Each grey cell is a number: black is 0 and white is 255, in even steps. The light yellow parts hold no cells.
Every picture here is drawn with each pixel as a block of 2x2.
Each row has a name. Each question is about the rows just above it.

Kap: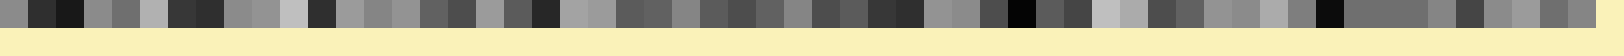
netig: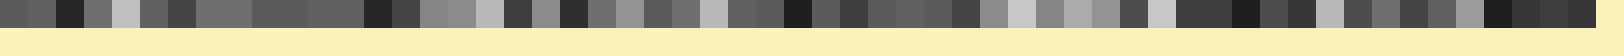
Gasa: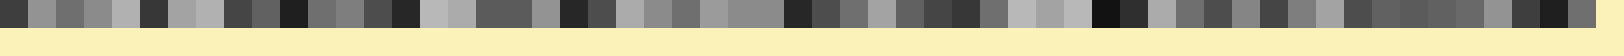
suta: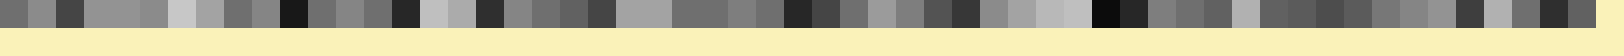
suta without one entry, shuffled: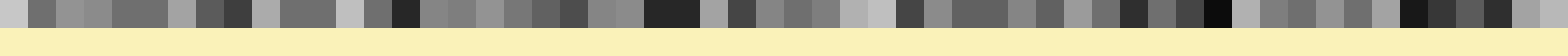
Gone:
[83]
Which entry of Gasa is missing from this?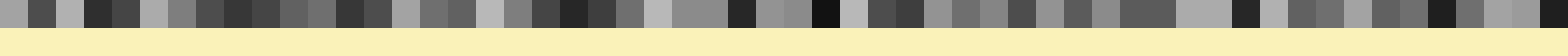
[105]
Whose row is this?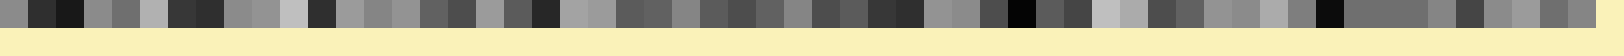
Kap
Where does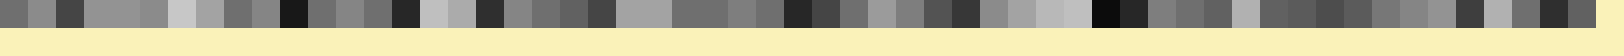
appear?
suta
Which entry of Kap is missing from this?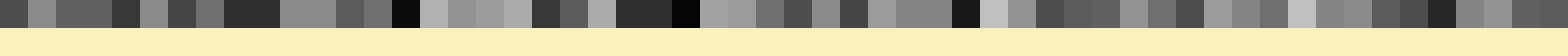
[126]
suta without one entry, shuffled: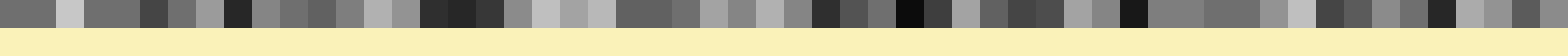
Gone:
[119]

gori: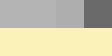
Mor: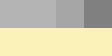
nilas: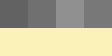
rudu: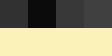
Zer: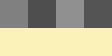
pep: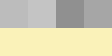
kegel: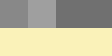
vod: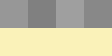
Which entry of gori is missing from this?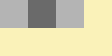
[174]
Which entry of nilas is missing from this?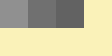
[120]
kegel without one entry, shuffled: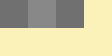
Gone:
[159]
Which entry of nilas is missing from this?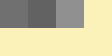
[120]
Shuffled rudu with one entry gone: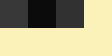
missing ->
[64]

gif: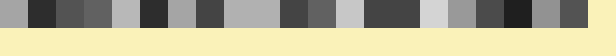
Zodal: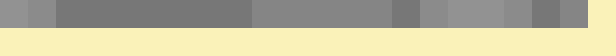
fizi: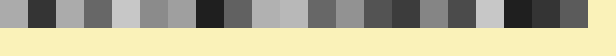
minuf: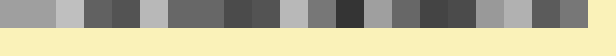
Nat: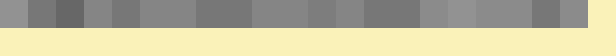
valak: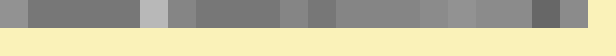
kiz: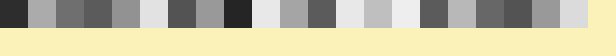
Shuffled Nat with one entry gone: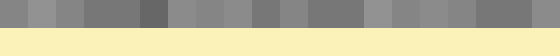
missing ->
[125]
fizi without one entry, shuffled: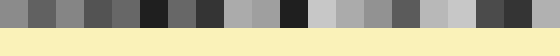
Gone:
[60]
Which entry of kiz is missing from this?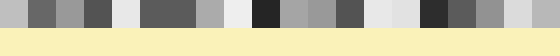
[111]

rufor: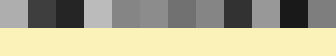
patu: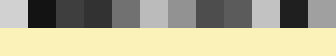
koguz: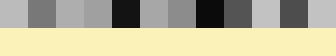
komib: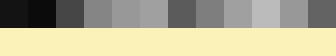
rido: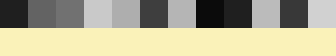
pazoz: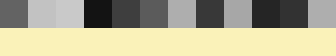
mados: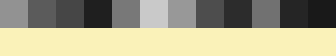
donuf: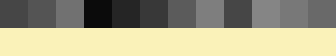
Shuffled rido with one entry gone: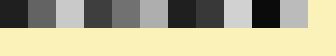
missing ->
[181]
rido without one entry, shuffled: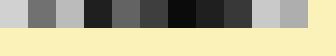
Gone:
[181]
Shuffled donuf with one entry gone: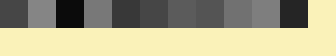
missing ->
[105]

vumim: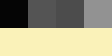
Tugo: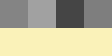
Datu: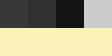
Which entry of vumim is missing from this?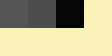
[146]
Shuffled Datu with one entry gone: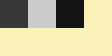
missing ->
[48]
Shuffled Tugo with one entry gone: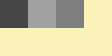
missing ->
[132]
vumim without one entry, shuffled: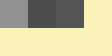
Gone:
[5]
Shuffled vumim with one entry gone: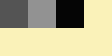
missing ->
[76]
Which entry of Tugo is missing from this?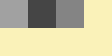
[126]

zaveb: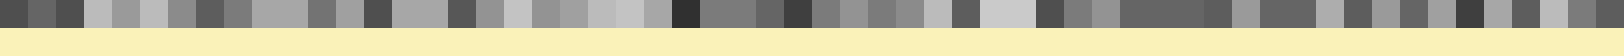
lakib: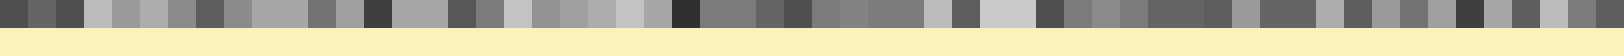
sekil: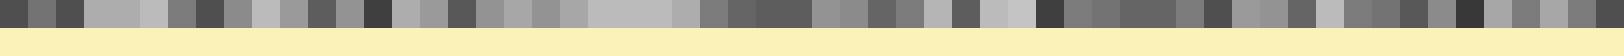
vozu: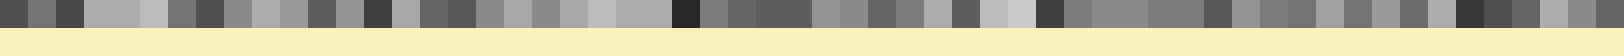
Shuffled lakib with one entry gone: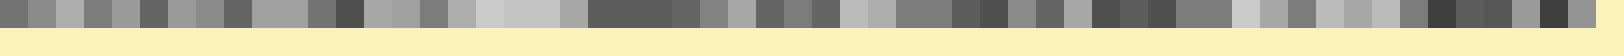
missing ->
[48]
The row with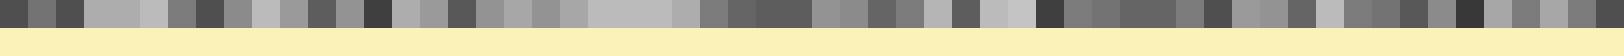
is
sekil
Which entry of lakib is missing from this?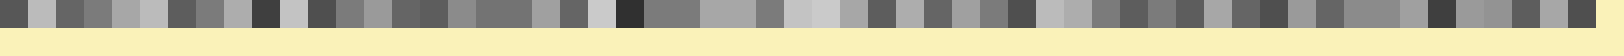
[131]
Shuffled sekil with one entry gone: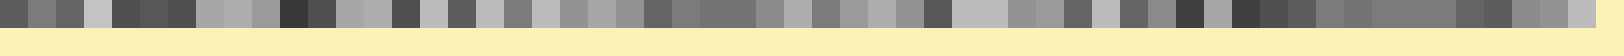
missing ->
[181]
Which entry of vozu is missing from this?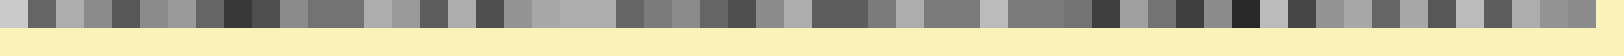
[107]
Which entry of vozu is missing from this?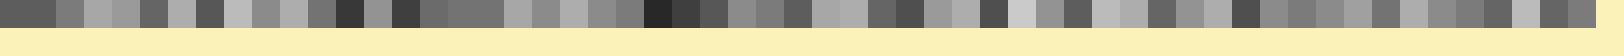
[71]

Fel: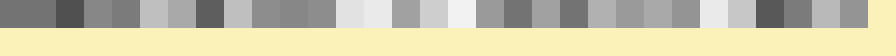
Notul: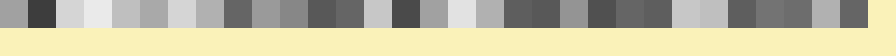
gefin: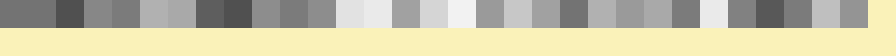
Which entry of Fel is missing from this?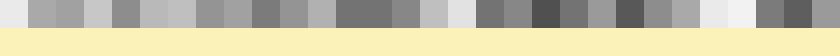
[206]
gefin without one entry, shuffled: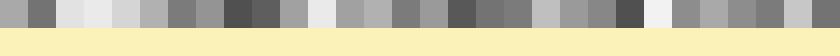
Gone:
[129]
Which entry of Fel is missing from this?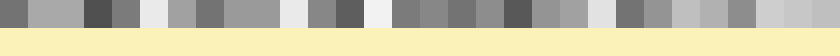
[185]
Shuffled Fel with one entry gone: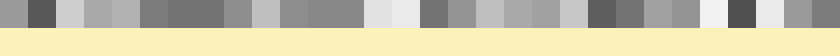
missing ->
[185]
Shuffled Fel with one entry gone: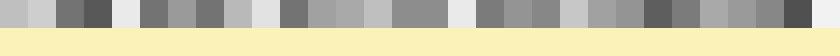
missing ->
[177]
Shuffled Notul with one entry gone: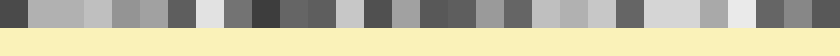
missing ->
[109]

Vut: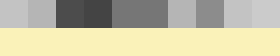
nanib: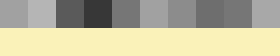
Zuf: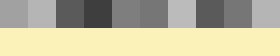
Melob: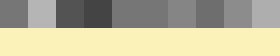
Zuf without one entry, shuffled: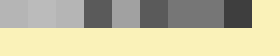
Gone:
[126]
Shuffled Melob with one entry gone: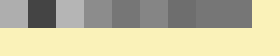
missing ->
[83]
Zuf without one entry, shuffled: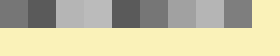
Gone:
[62]
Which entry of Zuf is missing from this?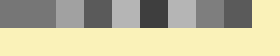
[187]
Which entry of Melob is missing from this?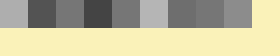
[133]
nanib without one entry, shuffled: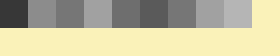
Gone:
[168]
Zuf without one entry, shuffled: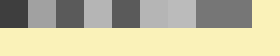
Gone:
[126]

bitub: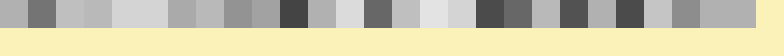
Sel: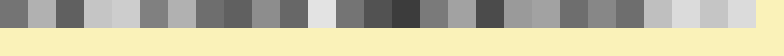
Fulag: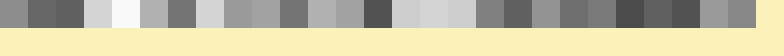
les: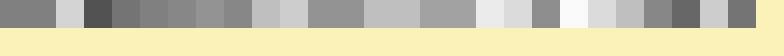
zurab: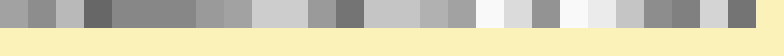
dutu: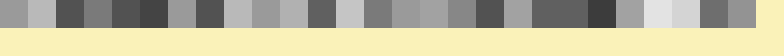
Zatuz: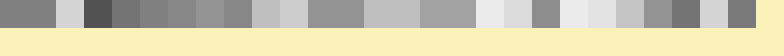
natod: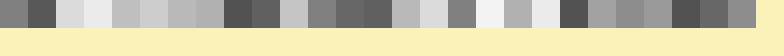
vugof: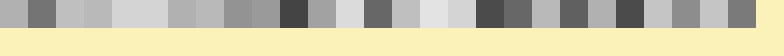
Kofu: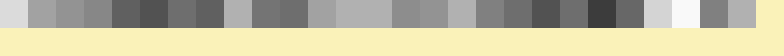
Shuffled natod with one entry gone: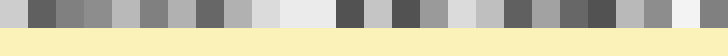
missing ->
[88]
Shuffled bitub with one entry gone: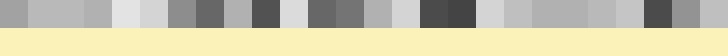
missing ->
[170]
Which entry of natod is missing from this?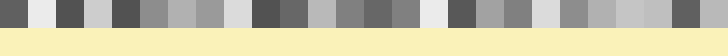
[243]

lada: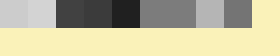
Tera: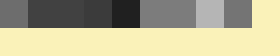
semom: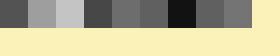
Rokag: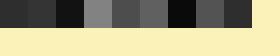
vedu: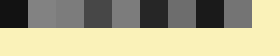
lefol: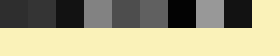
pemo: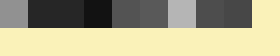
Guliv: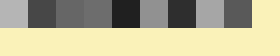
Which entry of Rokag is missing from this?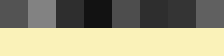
[10]
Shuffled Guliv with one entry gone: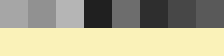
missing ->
[102]
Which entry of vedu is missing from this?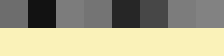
[26]
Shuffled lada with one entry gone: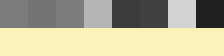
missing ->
[204]

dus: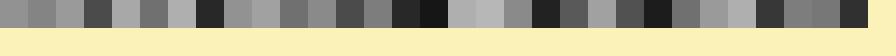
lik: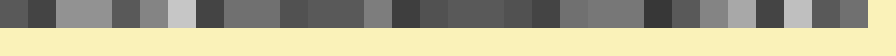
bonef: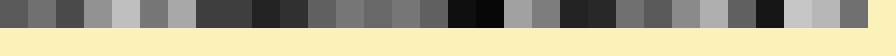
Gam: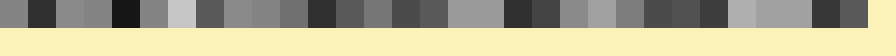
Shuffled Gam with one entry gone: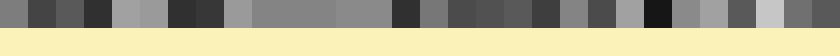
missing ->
[175]
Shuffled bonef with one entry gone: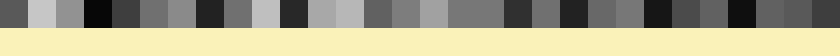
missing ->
[175]
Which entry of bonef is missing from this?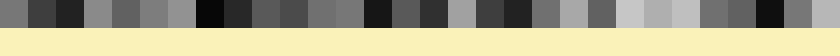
[104]

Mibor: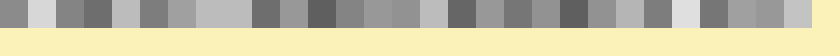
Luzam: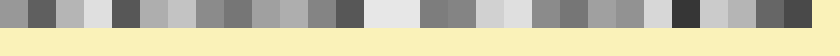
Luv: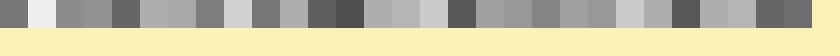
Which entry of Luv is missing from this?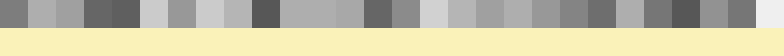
[79]
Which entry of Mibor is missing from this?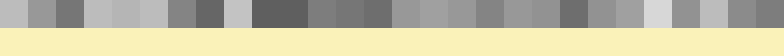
[223]
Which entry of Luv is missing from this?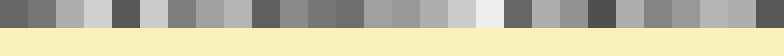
[168]

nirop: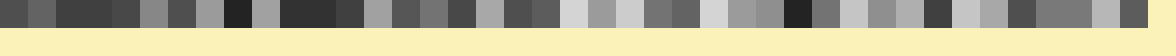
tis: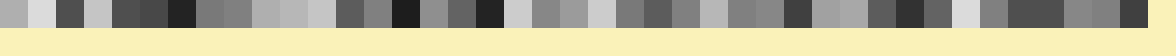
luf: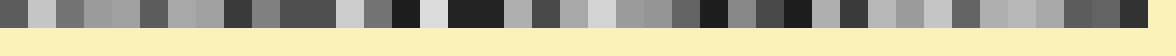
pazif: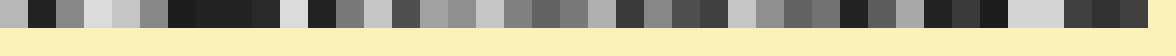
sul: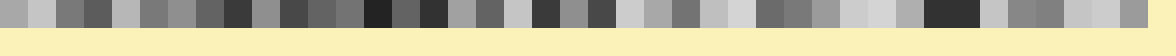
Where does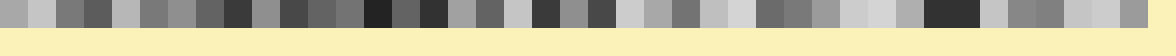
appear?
sul
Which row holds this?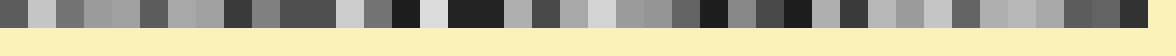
luf
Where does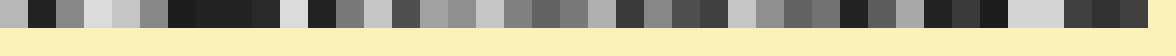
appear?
pazif
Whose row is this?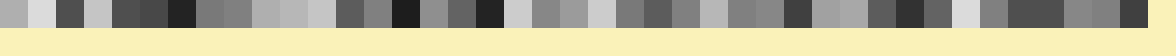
tis
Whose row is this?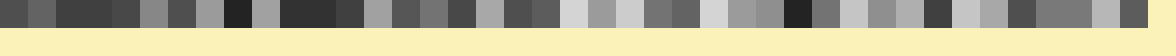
nirop

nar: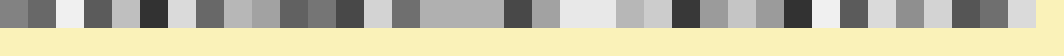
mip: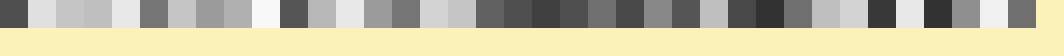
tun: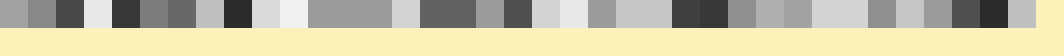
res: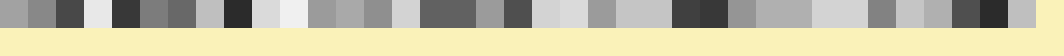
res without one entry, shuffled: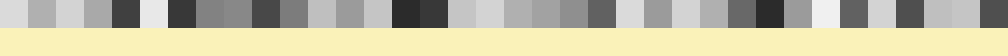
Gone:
[149]
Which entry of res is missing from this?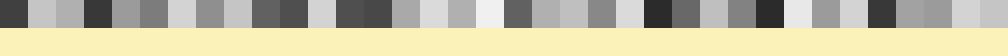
[149]
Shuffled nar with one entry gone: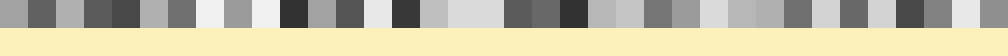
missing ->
[204]
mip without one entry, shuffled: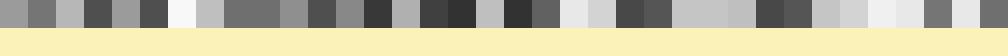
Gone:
[224]
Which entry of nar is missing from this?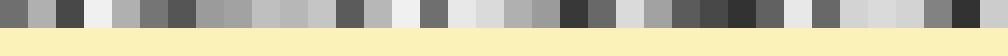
[143]
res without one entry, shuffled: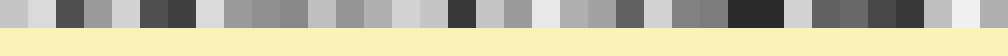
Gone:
[169]

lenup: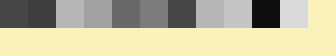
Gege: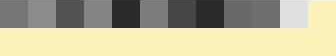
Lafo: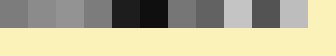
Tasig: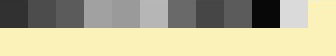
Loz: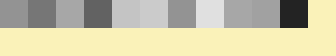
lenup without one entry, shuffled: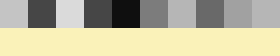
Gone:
[62]
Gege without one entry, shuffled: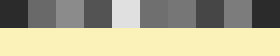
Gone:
[132]

